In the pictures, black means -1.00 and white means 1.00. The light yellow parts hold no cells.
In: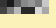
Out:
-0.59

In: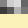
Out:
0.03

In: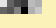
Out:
0.78

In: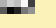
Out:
0.39

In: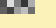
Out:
-0.36

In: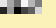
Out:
0.80

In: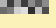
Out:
0.40

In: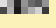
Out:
0.75
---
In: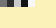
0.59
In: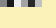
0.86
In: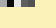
0.81
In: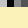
0.08
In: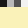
-0.36
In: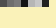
-0.04
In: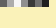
0.93
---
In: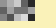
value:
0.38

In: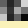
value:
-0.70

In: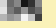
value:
-0.17

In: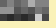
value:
0.02

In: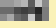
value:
0.20

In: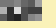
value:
-0.07

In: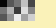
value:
-0.32
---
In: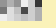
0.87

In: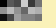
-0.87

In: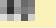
0.73

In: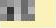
0.07

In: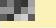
-0.27

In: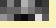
0.15

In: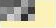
-0.10

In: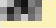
0.43

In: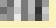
0.21
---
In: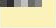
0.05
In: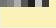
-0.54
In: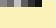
-0.86
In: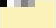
0.33
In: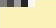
0.93
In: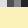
-0.71
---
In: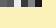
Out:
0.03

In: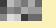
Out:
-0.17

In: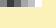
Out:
0.51

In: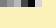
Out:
-0.93

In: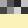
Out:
0.66

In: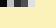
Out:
-0.37
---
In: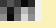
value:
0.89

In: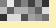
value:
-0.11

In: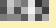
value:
0.31

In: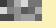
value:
-0.18

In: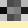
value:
0.67

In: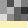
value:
-0.14

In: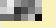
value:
-0.89

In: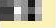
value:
0.28
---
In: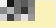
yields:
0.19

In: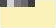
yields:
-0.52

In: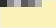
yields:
0.41

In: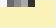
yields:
-0.61

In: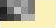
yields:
0.40

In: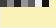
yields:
-0.84

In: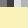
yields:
0.42

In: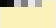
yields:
0.34

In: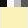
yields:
-0.31
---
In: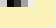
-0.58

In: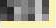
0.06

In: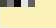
-0.91

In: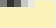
-0.25

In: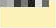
-0.07

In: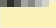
0.29

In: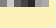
-0.46
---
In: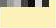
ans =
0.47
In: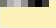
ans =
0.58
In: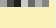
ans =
-0.75
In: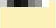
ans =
-0.86
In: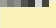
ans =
0.10
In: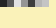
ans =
0.77
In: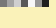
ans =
0.62
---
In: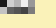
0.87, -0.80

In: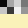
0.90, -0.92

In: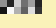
0.95, -0.84

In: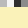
0.92, -0.63

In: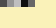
0.50, -0.89

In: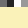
0.99, -0.71
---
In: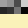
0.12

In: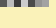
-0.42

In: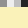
0.87

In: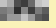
-0.17

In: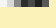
-0.43

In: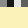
-0.81

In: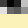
-0.96

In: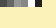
0.06

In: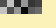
0.18
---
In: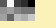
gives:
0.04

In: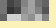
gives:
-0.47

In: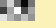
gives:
0.98

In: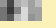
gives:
0.03

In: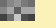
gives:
-0.25

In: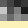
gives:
-0.02

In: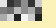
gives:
0.46

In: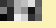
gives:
0.37

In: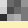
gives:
-0.17

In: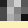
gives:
0.02
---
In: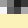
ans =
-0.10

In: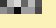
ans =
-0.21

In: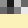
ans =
-0.79

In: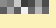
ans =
-0.40

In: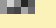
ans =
0.06

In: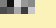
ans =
0.70

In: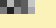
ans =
-0.39

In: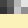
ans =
-0.24

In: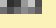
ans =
0.20

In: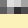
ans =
0.75
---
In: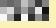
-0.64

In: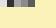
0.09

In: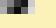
-0.57

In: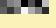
-0.68

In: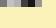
-0.06

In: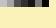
-0.62

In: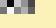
-0.22

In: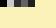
-0.63
